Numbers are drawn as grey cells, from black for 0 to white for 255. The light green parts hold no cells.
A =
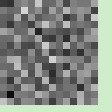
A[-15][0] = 57
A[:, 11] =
[119, 149, 142, 120, 72, 96, 132, 50, 129, 105, 152, 145, 48, 174, 180]
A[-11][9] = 74
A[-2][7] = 101
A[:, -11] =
[137, 212, 83, 97, 107, 116, 74, 83, 100, 113, 181, 94, 165, 122, 139]
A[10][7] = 45
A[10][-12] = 102
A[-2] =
[94, 12, 125, 122, 112, 174, 150, 101, 112, 100, 124, 174, 109, 120]
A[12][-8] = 87
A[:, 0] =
[57, 122, 98, 95, 163, 107, 102, 88, 117, 107, 144, 107, 121, 94, 193]
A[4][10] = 96
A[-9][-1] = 74
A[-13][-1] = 199
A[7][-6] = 90
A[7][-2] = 121
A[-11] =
[163, 143, 104, 107, 161, 36, 104, 98, 83, 74, 96, 72, 123, 165]
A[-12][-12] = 107
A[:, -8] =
[104, 92, 109, 193, 104, 67, 201, 152, 87, 69, 114, 179, 87, 150, 127]
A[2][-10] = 148
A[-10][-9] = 165
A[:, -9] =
[199, 141, 89, 139, 36, 165, 108, 81, 87, 164, 164, 75, 70, 174, 88]
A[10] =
[144, 105, 102, 181, 82, 164, 114, 45, 108, 175, 101, 152, 160, 104]
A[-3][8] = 97
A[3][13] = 95
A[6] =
[102, 75, 129, 74, 70, 108, 201, 125, 104, 177, 95, 132, 102, 74]
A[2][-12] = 167
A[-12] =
[95, 57, 107, 97, 66, 139, 193, 139, 105, 189, 108, 120, 110, 95]
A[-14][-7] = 159
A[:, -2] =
[119, 140, 81, 110, 123, 150, 102, 121, 87, 151, 160, 118, 128, 109, 114]

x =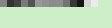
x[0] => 133
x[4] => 84
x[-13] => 51
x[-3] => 21
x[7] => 140

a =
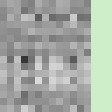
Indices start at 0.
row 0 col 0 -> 155
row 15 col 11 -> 123
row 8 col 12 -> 179
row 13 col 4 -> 144
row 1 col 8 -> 165
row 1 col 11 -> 138
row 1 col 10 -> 137
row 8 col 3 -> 54
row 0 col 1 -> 168
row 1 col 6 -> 145
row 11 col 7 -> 212
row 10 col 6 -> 178
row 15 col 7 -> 141
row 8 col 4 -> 114
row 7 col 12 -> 126
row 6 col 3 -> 157
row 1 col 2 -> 163
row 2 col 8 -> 119
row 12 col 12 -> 170
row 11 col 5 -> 218
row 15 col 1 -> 177
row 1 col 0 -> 139
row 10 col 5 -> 175
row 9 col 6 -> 152
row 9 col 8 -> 208
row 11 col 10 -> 140
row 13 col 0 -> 167
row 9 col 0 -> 174
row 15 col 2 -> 152
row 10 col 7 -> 198
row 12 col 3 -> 166
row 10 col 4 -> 160
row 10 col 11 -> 175
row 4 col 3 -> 156
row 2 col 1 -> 174
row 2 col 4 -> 185
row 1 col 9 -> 163
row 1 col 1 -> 154
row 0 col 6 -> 155
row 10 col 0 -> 192

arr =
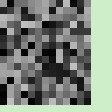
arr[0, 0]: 159
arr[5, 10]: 131
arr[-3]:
[12, 160, 125, 186, 106, 68, 146, 89, 168, 124, 163, 24, 121]
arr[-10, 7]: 66
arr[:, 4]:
[139, 132, 33, 183, 80, 148, 7, 144, 166, 99, 131, 32, 106, 77, 5]
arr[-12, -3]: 191
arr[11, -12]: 7
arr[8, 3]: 152
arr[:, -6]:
[128, 24, 127, 19, 52, 66, 37, 5, 15, 29, 32, 122, 89, 71, 186]
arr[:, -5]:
[42, 164, 130, 44, 91, 165, 78, 175, 177, 26, 28, 33, 168, 134, 115]
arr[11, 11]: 21
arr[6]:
[51, 111, 51, 133, 7, 124, 61, 37, 78, 17, 180, 116, 138]
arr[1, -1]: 172
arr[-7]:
[102, 142, 167, 152, 166, 40, 65, 15, 177, 59, 118, 74, 87]
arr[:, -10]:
[112, 24, 44, 190, 9, 107, 133, 2, 152, 135, 104, 81, 186, 8, 160]
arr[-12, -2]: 50
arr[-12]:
[171, 103, 85, 190, 183, 155, 6, 19, 44, 72, 191, 50, 148]
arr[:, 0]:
[159, 37, 185, 171, 15, 40, 51, 2, 102, 159, 163, 147, 12, 4, 9]
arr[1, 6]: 159
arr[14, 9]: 154
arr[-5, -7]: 39
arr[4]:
[15, 178, 87, 9, 80, 109, 68, 52, 91, 158, 55, 56, 57]
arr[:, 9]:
[185, 134, 109, 72, 158, 137, 17, 44, 59, 67, 25, 134, 124, 107, 154]
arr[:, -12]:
[8, 64, 170, 103, 178, 89, 111, 58, 142, 134, 162, 7, 160, 161, 190]
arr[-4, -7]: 138
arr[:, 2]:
[109, 130, 144, 85, 87, 47, 51, 163, 167, 71, 174, 159, 125, 118, 110]
